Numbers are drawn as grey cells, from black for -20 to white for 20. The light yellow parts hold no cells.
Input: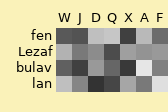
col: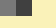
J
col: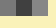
J
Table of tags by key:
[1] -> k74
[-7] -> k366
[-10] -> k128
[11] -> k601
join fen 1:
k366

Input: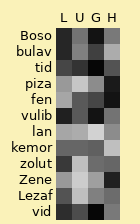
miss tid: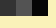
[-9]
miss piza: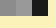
[11]
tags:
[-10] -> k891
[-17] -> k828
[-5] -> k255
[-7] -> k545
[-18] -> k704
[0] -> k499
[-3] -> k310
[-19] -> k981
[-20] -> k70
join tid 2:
k981

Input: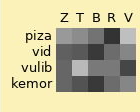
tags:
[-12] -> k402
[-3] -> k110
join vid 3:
k110
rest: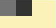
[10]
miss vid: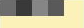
[-5]

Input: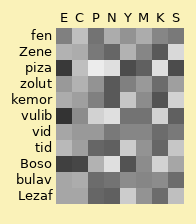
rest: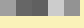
[-4 11]
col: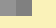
P
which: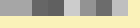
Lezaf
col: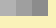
C
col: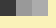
E
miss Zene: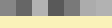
[14]

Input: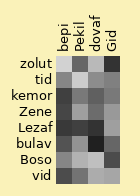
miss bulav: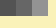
[-15]
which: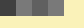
kemor
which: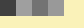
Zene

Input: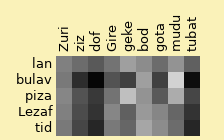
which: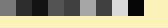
bulav
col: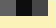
tubat

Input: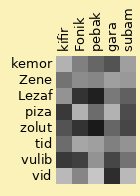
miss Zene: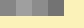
[4]
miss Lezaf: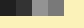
[-5]
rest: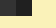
[-1 -5]
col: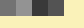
kifir
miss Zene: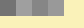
[2]

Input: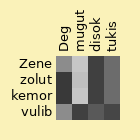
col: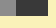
Deg
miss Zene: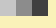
[-3]
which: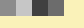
Zene

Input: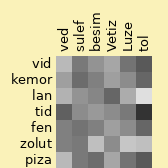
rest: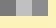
[11 10]
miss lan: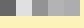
[1]
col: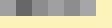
Vetiz
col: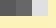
tol

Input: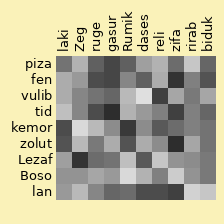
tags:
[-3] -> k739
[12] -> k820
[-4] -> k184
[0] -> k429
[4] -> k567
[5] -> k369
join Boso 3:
k567
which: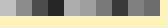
tid
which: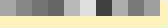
vulib
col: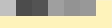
laki
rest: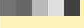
[ 6 -1  6]

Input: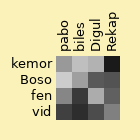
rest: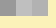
[-16]
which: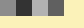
fen

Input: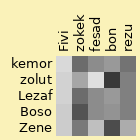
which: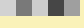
Zene
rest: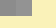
[0]
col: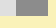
fesad
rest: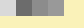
[-2]
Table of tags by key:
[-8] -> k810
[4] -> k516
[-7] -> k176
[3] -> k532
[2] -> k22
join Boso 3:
k532
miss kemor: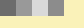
[-2]

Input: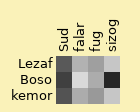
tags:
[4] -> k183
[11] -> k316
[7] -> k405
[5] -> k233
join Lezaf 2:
k233
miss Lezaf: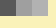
[11]
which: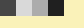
Boso
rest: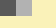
[ 5 11]
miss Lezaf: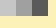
[8]

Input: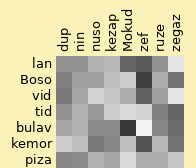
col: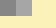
kezap
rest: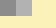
[ 6 14  7  7 11]

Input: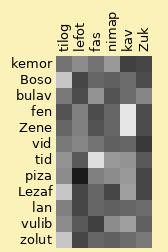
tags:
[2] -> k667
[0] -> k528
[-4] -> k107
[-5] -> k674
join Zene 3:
k107
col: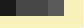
lefot
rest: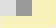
[ 3 -6]
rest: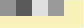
[ 3 -6]
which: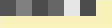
fen
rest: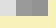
[-6]
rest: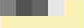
[-8]

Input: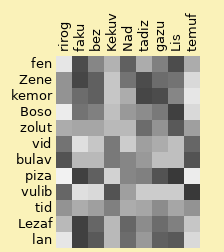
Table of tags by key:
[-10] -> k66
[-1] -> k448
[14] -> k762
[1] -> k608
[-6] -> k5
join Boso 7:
k66
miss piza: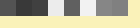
[13]
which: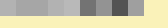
zolut
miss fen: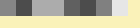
[8]
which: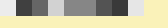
piza
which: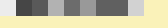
lan
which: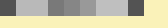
bulav

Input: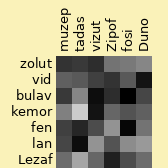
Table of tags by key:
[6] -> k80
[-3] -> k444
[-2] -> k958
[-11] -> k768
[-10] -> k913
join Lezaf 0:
k444
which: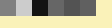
kemor
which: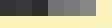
zolut
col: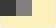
muzep

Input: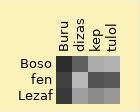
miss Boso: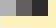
[7]
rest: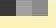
[4]

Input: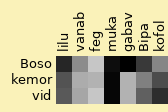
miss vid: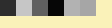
[-6]
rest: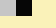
[  8  -5 -13]
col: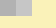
feg
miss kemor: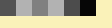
[7]

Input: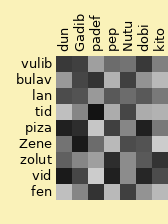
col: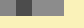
Nutu
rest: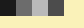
[-7 12]
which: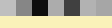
tid
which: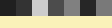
piza
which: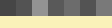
lan

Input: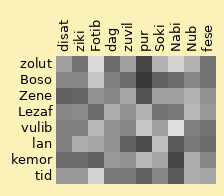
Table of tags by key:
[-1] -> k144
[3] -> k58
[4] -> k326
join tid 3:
k144
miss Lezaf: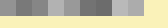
[2]
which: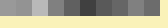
Boso
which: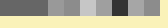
kemor
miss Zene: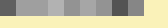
[-4]

